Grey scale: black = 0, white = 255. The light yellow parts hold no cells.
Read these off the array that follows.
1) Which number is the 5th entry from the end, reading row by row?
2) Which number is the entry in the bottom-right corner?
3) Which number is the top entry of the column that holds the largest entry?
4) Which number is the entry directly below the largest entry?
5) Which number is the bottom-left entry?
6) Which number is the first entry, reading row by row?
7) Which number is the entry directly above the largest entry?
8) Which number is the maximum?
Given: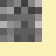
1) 133
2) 133
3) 178
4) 120
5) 120
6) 79
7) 147
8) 193

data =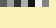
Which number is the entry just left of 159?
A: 93
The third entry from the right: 23
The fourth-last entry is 174

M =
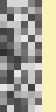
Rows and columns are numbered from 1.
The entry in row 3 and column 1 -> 201
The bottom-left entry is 76
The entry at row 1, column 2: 214
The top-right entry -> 88
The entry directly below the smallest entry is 142
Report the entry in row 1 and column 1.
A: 88
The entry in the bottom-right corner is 230
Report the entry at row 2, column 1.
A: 88
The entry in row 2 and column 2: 129
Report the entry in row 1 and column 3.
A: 214
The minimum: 49
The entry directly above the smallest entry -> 76
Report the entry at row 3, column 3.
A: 230
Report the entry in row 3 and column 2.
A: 64

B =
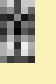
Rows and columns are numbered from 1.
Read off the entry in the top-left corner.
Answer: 162
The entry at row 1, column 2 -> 213
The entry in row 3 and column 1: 43
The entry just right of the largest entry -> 176
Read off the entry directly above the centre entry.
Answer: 18
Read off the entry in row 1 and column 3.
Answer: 73
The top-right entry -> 201
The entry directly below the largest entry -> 226
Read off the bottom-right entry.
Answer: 43
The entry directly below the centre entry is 104
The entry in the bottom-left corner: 119
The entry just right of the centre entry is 88
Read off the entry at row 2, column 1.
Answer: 119

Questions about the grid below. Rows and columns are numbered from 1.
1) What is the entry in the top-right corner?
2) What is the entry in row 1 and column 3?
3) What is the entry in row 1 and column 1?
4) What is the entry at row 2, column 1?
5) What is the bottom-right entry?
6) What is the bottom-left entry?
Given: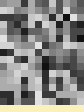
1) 85
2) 159
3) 143
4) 211
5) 198
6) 71

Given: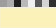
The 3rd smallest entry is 88
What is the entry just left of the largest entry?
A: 185
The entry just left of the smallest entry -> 173

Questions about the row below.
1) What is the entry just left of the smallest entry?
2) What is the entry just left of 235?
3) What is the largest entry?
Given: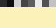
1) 43
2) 94
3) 235

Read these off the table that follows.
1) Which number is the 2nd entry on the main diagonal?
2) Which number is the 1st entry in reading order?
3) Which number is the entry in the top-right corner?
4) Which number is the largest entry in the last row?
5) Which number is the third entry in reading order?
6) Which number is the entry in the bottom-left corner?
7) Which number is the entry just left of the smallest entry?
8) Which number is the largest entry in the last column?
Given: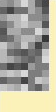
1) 70
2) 155
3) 70
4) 215
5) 170
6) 199
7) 155
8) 215

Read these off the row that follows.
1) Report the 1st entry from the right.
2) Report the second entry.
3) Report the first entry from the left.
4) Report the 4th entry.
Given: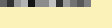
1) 127
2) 49
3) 100
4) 180

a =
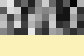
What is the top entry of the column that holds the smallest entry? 6
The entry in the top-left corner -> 205
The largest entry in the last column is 178
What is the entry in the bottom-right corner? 78
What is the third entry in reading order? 63
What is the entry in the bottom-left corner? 133
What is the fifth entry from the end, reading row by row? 162
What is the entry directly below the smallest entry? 192
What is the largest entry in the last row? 230

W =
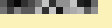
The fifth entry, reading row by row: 75
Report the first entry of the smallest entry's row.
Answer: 90
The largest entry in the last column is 145
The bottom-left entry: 115
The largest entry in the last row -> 195
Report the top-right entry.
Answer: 103
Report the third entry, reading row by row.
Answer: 7

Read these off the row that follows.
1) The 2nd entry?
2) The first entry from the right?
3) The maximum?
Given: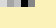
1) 165
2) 134
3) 218

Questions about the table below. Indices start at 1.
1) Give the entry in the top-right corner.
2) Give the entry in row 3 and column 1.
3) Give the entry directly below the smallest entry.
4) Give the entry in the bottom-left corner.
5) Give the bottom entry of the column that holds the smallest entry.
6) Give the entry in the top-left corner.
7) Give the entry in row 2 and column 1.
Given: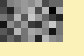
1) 102
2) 117
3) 60
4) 60
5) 141
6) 60
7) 74

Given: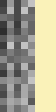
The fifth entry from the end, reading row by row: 89
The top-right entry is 194
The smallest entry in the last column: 89
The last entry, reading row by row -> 182
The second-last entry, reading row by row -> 139
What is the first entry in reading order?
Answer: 59
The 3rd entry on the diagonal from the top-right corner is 73
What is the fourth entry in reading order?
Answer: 139
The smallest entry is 46
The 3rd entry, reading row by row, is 73
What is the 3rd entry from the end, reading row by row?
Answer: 113
